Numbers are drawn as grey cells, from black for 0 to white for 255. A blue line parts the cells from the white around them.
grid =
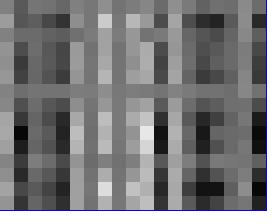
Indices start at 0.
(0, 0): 128
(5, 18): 57
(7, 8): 121
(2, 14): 85
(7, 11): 90
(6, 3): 115
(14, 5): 160
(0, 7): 143
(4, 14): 72
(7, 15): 93
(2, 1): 107
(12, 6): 114
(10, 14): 32
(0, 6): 119
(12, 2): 105
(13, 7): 221
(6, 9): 125
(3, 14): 79
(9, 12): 178
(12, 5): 159
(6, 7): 141
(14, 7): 178
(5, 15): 72
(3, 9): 150
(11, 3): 108
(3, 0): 147
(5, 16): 96
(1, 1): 86
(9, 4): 35
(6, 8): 120
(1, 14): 45
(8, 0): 165
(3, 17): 124
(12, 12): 171
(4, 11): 66
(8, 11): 48

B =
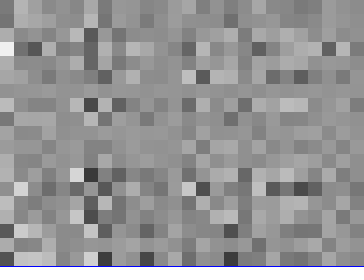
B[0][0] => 122
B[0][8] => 151
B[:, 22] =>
[127, 138, 141, 179, 145, 128, 151, 139, 144, 160, 139, 158, 133, 97, 150, 139, 118, 169, 131]
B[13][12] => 155
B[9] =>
[163, 138, 139, 162, 144, 147, 147, 155, 150, 154, 151, 152, 146, 134, 161, 145, 146, 150, 130, 151, 149, 158, 160, 139, 156, 147]
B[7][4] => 146
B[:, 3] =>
[138, 159, 132, 175, 137, 122, 154, 132, 167, 162, 133, 154, 128, 109, 141, 130, 156, 174, 188]
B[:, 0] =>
[122, 116, 173, 240, 174, 166, 146, 187, 120, 163, 155, 174, 178, 143, 189, 176, 89, 172, 82]
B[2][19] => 158
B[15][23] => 165
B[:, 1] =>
[180, 174, 138, 113, 139, 161, 149, 143, 167, 138, 150, 135, 138, 211, 137, 135, 203, 131, 194]
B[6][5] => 147
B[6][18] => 143
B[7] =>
[187, 143, 132, 132, 146, 183, 73, 179, 97, 131, 149, 131, 148, 107, 175, 139, 159, 110, 173, 162, 188, 183, 139, 150, 162, 125]
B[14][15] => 137
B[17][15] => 146
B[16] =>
[89, 203, 182, 156, 139, 138, 196, 94, 149, 139, 100, 131, 164, 141, 135, 133, 79, 127, 161, 151, 127, 117, 118, 164, 151, 130]
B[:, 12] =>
[155, 156, 149, 134, 147, 149, 149, 148, 156, 146, 149, 144, 154, 155, 144, 151, 164, 145, 169]
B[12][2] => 158
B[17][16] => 141
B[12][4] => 150
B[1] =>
[116, 174, 167, 159, 143, 141, 182, 117, 155, 147, 123, 143, 156, 144, 143, 141, 111, 143, 146, 151, 133, 131, 138, 155, 149, 143]
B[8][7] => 116
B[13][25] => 119
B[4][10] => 152
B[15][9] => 146
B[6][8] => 151
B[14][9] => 141
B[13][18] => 191
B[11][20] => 159
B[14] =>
[189, 137, 125, 141, 145, 165, 94, 183, 115, 141, 158, 138, 144, 116, 175, 137, 158, 126, 156, 155, 177, 180, 150, 140, 166, 130]

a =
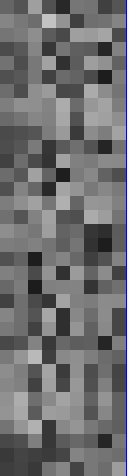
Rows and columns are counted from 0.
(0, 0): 101
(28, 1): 173
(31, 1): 79
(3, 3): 55
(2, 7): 165
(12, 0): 108
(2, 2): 142
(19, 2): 74
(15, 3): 162
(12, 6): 136
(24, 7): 37
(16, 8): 92
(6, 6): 171
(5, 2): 120
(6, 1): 77
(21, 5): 128
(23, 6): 97
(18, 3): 119
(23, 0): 121
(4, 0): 114
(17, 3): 116
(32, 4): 69
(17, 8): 93
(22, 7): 140
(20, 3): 128
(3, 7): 38
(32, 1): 68
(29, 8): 97
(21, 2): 74
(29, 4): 154
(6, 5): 74
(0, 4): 40
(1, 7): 114
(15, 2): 130
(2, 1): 123

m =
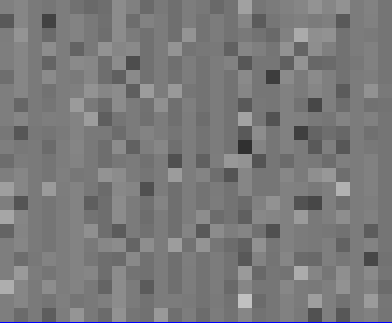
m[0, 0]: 128
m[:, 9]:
[128, 109, 123, 138, 77, 138, 95, 123, 123, 123, 97, 123, 123, 133, 123, 123, 123, 100, 137, 115, 123, 123, 117]
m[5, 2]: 122
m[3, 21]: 100
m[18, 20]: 134
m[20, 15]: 124
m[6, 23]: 127
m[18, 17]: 88
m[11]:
[109, 124, 122, 117, 125, 131, 121, 110, 119, 123, 113, 124, 80, 125, 96, 125, 152, 147, 84, 118, 107, 123, 121, 109, 127, 124, 129, 117]
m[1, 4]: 125
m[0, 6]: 105
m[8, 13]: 125
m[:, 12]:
[111, 111, 111, 148, 111, 113, 153, 111, 111, 117, 111, 80, 156, 111, 111, 111, 111, 157, 111, 111, 111, 124, 111]
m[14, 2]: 122
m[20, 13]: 125
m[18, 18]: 131
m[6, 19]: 118
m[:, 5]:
[113, 131, 131, 99, 138, 122, 127, 155, 131, 131, 133, 131, 119, 131, 131, 131, 131, 131, 131, 131, 131, 117, 149]
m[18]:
[126, 109, 120, 131, 125, 131, 119, 110, 107, 137, 113, 124, 111, 126, 115, 124, 115, 88, 131, 116, 134, 107, 105, 127, 119, 124, 71, 114]
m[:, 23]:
[134, 127, 146, 127, 106, 127, 127, 127, 118, 110, 127, 109, 152, 127, 127, 127, 119, 127, 127, 118, 127, 127, 127]
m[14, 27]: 117
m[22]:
[126, 107, 122, 93, 125, 149, 121, 107, 146, 117, 113, 153, 111, 125, 108, 124, 115, 134, 114, 118, 129, 121, 81, 127, 87, 124, 129, 117]
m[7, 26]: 113
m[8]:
[126, 134, 122, 126, 125, 131, 157, 94, 117, 123, 112, 124, 111, 125, 109, 124, 115, 163, 118, 82, 129, 128, 121, 118, 132, 124, 129, 117]
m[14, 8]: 140
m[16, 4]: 125
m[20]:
[174, 134, 122, 141, 125, 131, 121, 100, 140, 123, 91, 124, 111, 125, 115, 124, 105, 134, 118, 118, 135, 123, 121, 127, 146, 124, 129, 107]
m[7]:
[126, 102, 122, 117, 125, 155, 121, 107, 140, 123, 113, 144, 111, 127, 115, 124, 115, 89, 120, 118, 129, 114, 71, 127, 109, 124, 113, 115]
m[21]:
[126, 134, 122, 117, 127, 117, 121, 127, 140, 123, 114, 124, 124, 122, 115, 122, 114, 193, 107, 118, 129, 123, 159, 127, 114, 124, 155, 118]
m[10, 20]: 129
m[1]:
[89, 134, 122, 66, 125, 131, 121, 112, 140, 109, 130, 124, 111, 125, 115, 124, 115, 134, 91, 118, 125, 128, 123, 127, 89, 124, 129, 117]
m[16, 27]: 117

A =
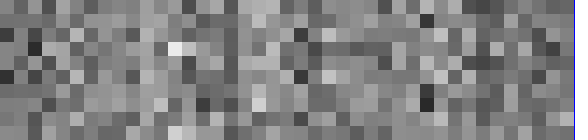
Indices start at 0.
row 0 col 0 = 132
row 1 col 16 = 106
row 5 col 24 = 163
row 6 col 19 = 150
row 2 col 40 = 130
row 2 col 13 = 97
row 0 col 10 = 159
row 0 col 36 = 112
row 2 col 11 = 150
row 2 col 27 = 126
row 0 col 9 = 128
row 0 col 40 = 102
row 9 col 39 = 119
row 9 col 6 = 126
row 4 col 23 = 141
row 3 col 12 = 235
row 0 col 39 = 97
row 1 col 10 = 160
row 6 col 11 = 156
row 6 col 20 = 136
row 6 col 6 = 143
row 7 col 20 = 133
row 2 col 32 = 102
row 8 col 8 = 108
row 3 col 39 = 66
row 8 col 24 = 96
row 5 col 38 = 74
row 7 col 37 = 108
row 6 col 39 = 133
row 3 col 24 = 108
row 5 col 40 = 121
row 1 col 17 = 142
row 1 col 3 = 106
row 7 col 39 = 114
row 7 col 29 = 171
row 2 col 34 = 99
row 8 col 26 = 128

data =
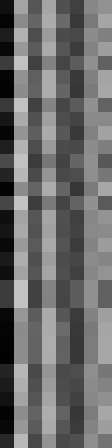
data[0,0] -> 16
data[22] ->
[7, 151, 92, 170, 86, 59, 130, 159]
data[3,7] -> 158
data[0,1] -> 163
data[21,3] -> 130
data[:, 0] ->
[16, 4, 29, 8, 60, 4, 3, 58, 22, 5, 30, 74, 36, 3, 70, 15, 21, 9, 25, 15, 60, 60, 7, 4, 3, 2, 36, 27, 17, 3, 8, 40]
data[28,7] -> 144
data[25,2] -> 99
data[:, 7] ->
[146, 165, 128, 158, 97, 164, 167, 98, 137, 162, 127, 88, 119, 167, 90, 147, 139, 156, 133, 147, 97, 97, 159, 165, 167, 167, 119, 131, 144, 167, 158, 115]
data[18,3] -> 157
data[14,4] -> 68
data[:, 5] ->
[64, 56, 72, 59, 92, 57, 55, 91, 68, 57, 73, 101, 77, 55, 98, 64, 67, 60, 70, 64, 92, 92, 59, 56, 55, 55, 77, 71, 65, 55, 59, 79]
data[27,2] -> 79
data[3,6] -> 131
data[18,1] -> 174
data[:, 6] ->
[135, 121, 140, 131, 144, 128, 123, 145, 138, 129, 140, 144, 142, 123, 145, 135, 137, 132, 139, 135, 145, 144, 130, 121, 124, 124, 142, 139, 136, 124, 131, 142]
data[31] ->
[40, 185, 72, 147, 73, 79, 142, 115]
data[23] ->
[4, 140, 101, 171, 107, 56, 121, 165]
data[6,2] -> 99
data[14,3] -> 122
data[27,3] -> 156
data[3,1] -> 153
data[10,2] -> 77
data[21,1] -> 194
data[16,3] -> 161
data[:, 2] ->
[85, 101, 77, 91, 64, 95, 99, 65, 81, 94, 77, 60, 74, 100, 61, 86, 82, 90, 79, 85, 65, 65, 92, 101, 98, 99, 73, 79, 85, 99, 91, 72]
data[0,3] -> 165
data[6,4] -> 101

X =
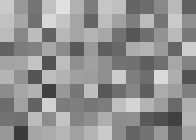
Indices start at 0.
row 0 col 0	202
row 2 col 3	99
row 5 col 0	180
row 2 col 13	121
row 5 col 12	174
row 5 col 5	160
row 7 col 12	106
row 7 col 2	99
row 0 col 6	124
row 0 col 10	109
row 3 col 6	153
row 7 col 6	118
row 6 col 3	64
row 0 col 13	96
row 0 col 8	191
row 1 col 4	196
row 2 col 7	168
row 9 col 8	139
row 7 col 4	124
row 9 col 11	153
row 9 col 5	161
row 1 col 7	189
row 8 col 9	143
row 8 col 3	141
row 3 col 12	102
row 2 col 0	187
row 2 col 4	183
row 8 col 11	79
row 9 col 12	96
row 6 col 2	178
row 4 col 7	144
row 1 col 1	166
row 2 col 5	165
